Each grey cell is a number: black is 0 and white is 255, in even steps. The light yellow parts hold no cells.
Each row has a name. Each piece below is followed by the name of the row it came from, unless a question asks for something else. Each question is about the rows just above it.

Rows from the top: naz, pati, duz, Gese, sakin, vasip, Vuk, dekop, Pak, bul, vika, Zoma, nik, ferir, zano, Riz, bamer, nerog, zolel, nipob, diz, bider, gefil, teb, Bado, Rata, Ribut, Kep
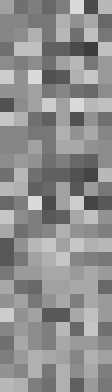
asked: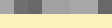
diz
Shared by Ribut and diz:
[168]
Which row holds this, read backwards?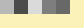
naz
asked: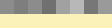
sakin
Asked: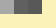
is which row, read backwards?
Riz

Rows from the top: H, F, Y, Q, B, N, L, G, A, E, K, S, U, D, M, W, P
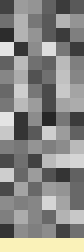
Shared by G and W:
[172]
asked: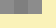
P
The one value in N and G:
[172]
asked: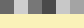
L

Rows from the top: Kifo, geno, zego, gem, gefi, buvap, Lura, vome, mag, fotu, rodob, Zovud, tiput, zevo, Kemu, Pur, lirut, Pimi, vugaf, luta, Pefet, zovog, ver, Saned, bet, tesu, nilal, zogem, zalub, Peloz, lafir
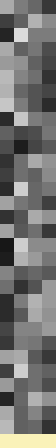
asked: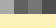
gem
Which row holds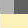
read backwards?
geno
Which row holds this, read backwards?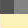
Peloz
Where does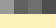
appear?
zogem
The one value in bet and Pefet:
[83]
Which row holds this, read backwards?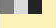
zego

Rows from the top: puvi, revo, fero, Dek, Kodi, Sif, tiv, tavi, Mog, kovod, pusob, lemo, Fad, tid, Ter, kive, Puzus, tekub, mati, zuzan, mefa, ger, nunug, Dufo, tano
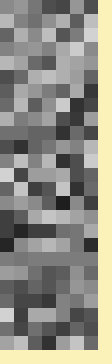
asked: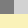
fero
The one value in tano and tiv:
[93]

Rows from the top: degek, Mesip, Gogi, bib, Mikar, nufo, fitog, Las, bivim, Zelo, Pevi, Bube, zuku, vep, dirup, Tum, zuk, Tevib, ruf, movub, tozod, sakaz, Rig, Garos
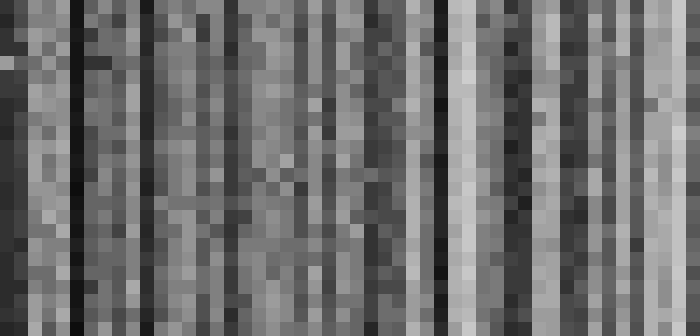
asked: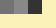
degek
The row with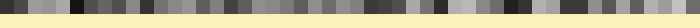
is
Pevi
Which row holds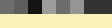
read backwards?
bib
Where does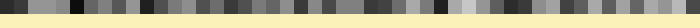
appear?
vep

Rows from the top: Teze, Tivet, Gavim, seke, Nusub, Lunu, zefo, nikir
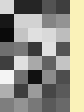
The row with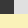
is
seke
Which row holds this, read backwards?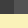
Teze
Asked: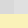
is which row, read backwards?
Gavim
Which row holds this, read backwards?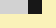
Tivet
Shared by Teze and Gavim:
[217]
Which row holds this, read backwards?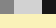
Tivet

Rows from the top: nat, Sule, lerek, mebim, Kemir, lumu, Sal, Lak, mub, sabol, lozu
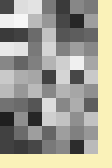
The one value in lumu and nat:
[71]
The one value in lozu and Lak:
[135]
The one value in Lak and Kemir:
[135]
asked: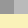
Sal
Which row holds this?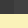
lerek

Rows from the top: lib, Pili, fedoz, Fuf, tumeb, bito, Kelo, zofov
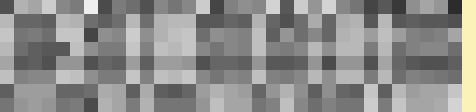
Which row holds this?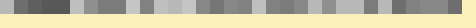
Fuf
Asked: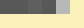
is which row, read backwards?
Pili
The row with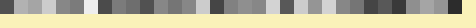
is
lib

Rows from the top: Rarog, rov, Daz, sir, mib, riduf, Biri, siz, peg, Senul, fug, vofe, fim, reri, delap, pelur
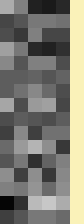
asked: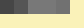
rov
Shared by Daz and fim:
[56]

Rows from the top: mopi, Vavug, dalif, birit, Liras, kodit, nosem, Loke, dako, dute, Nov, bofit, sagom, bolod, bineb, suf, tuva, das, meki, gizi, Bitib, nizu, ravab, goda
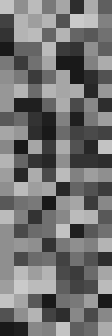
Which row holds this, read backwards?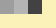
Vavug
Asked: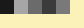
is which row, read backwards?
kodit
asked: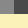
ravab
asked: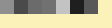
tuva
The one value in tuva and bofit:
[143]
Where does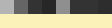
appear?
bofit

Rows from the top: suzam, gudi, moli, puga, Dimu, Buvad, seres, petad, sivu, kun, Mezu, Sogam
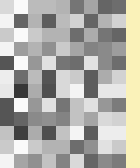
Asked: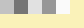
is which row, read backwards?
petad
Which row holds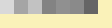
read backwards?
sivu
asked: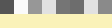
Dimu
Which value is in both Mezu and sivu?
[144]

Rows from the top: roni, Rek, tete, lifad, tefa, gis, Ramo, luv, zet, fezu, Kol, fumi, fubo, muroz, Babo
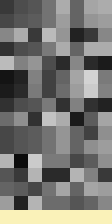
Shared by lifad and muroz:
[100]
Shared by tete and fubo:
[57]
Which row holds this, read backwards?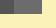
Babo
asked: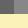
Babo

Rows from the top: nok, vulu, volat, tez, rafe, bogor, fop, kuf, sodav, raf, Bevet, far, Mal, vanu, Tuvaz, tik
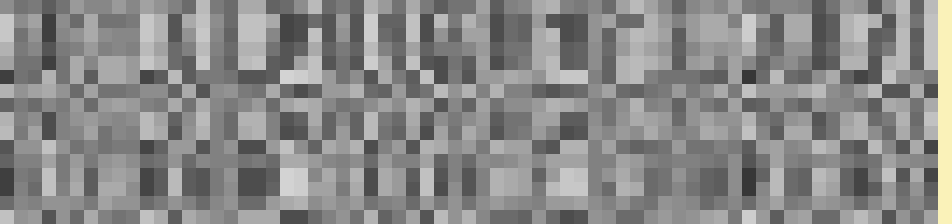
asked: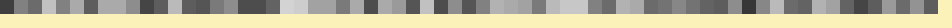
vanu
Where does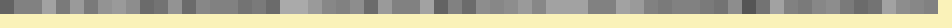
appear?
far
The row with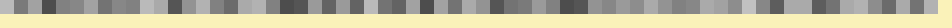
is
raf
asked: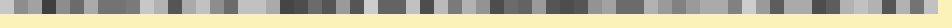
vulu
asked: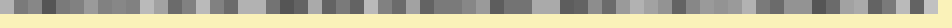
tez
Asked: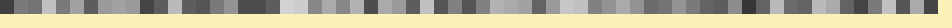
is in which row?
Mal

